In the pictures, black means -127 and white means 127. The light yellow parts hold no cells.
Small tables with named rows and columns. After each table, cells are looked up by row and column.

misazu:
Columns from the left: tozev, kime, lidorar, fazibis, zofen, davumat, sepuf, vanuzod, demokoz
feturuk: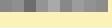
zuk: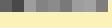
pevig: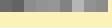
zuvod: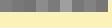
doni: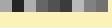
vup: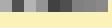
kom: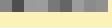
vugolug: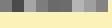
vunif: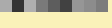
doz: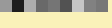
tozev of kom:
6
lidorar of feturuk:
-18
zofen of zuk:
11
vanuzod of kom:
11
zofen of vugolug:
-21
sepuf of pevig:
53
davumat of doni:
-68
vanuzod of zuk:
34
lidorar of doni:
46
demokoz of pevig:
12
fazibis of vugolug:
-2
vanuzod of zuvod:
2
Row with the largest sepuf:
doz

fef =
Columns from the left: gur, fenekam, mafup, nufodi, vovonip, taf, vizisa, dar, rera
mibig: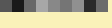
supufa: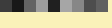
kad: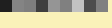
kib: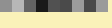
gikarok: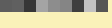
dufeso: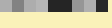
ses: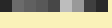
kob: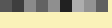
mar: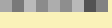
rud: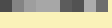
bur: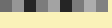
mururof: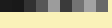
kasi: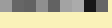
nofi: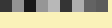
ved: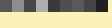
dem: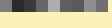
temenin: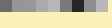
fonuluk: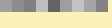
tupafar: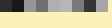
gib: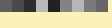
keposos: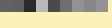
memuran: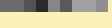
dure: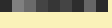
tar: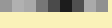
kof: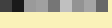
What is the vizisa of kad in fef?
66
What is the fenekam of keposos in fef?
-32
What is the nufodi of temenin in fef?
42
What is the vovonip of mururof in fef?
28
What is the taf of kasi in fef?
35
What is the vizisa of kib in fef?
27
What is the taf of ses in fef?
61
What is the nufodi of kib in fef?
-102
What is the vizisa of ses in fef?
25
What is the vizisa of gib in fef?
54
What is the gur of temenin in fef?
-19
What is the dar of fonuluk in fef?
36
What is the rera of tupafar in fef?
37
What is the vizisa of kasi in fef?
43
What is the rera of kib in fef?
26
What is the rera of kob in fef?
-31
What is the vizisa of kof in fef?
19
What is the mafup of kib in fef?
-28
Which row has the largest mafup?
mar

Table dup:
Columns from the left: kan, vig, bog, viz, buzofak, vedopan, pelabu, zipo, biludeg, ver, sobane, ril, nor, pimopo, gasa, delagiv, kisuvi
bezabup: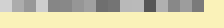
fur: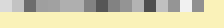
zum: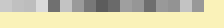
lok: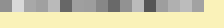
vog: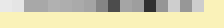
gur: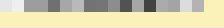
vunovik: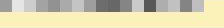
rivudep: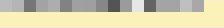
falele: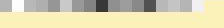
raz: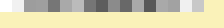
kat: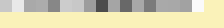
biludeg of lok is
7
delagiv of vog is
23
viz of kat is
44
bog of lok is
40
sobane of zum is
31
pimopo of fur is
64
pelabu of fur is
47

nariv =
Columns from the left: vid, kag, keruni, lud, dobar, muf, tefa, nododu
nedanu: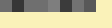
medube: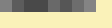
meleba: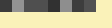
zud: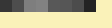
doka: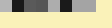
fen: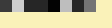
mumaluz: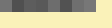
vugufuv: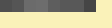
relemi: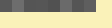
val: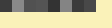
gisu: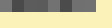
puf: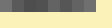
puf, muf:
-41
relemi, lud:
-41
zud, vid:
-73
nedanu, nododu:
-39
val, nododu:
-55
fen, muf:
62
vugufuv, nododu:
-58
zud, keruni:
-1
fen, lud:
-89
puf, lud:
-46

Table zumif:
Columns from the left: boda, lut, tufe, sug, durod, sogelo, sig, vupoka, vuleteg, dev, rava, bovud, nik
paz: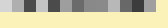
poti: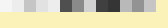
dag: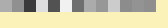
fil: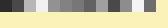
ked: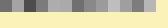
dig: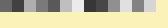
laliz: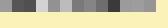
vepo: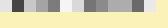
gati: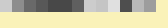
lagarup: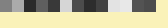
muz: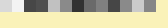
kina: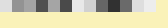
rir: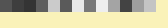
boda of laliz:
27
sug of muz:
-48
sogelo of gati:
-55
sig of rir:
104
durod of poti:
109
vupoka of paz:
9
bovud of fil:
116
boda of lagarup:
1
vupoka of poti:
81
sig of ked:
-15
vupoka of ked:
9

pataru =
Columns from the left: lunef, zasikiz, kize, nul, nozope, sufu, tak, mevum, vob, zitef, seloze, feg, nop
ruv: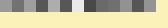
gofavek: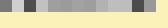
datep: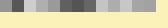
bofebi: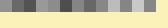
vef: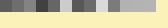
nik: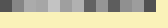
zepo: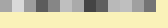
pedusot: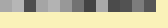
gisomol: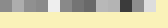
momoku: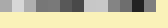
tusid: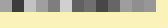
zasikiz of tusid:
-67
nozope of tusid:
-1
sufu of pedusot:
24
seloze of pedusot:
-45
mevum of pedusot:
-60
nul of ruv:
-40
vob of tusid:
-56
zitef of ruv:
-15
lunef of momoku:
42
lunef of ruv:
26
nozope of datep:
26
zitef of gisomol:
52
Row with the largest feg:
bofebi

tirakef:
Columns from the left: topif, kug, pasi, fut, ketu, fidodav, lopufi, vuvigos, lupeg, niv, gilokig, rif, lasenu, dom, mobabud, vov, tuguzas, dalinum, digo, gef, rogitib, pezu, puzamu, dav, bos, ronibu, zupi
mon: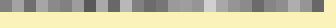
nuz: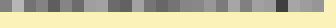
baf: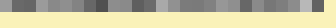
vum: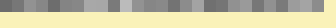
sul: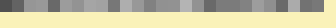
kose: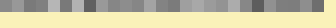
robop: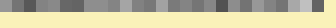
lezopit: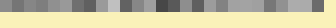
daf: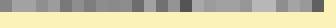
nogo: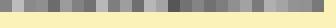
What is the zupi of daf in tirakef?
-31
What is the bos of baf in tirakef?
12
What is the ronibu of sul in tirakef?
-13
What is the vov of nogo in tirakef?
-13
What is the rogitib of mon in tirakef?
11
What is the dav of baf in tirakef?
-1
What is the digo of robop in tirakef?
-45
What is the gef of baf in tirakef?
15
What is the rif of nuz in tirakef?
34
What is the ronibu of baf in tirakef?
56
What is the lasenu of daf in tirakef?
33
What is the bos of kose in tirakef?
-2

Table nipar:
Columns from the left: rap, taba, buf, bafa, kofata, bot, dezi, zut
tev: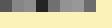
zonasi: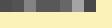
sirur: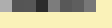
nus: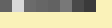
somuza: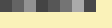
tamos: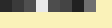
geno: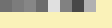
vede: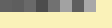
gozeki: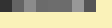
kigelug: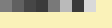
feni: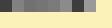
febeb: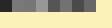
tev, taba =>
6
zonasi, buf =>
2
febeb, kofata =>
-42
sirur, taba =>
-42
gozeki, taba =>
-27
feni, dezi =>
-66
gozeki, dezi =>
24
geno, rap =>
-15
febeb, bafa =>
23
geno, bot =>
1
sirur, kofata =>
-3
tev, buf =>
13
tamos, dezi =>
-94
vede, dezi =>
-33
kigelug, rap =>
-2
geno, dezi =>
-55
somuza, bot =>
-11
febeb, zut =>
-24
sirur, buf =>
-41
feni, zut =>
25

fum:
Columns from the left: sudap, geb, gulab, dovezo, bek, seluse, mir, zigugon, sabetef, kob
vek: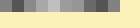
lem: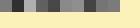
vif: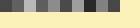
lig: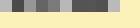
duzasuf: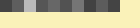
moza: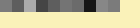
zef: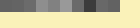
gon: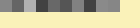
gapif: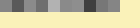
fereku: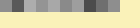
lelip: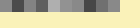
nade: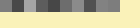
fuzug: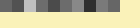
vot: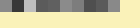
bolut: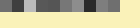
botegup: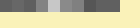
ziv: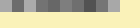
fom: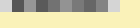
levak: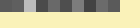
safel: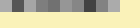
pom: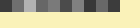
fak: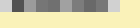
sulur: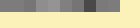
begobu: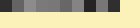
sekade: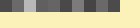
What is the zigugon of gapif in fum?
-64
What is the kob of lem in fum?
-4
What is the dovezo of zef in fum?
14
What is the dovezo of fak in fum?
-9
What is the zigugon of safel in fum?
-61
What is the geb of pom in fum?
-16
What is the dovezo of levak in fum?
-52
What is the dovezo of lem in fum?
-30

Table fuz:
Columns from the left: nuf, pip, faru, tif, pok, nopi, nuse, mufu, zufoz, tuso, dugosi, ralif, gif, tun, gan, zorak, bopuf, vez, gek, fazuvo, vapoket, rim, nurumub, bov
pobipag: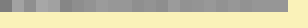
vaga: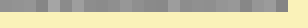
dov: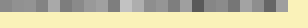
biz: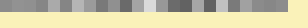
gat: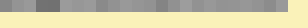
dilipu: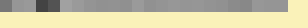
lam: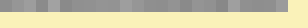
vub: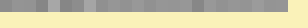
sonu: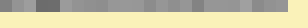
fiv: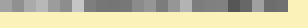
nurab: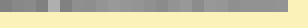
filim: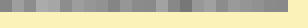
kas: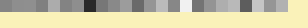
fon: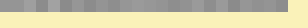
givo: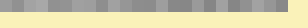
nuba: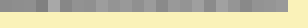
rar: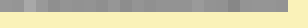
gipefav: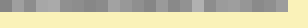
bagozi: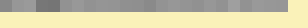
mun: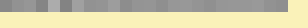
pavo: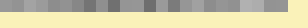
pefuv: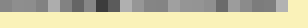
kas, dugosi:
28
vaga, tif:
6
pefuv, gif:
5
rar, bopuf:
26
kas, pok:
44
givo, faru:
35
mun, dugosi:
13
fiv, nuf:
34
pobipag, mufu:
19

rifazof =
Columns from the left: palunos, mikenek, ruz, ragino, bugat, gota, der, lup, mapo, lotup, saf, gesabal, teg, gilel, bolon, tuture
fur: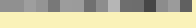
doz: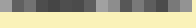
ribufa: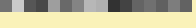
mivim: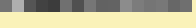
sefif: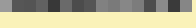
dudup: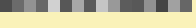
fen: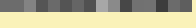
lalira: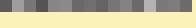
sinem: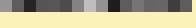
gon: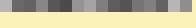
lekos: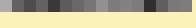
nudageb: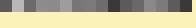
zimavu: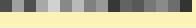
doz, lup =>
-33
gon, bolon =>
54
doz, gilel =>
-52
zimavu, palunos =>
-50
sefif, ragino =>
-30
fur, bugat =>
-7
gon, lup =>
36

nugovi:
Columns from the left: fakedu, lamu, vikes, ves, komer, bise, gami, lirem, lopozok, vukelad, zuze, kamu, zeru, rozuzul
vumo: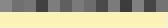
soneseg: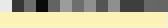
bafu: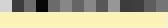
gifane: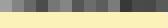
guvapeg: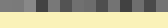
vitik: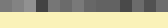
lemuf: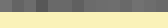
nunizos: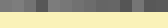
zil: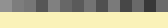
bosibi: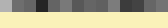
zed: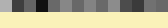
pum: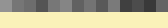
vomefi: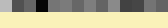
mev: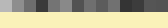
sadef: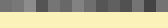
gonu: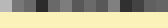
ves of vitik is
-60
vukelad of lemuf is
-17
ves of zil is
-41
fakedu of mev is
56
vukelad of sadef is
-31
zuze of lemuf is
-22
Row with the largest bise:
soneseg

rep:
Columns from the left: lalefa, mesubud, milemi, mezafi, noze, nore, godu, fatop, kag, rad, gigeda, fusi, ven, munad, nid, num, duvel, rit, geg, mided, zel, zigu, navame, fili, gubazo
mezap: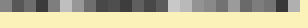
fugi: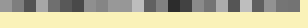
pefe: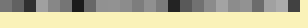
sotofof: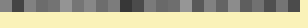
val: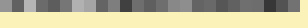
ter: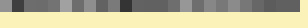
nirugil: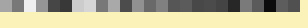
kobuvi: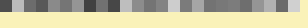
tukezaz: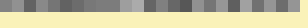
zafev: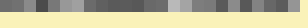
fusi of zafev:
-39
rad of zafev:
-37
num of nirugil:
-36
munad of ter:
-30
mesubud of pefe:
-30
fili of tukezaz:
-18
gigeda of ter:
-75
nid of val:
8
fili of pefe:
43
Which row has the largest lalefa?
nirugil

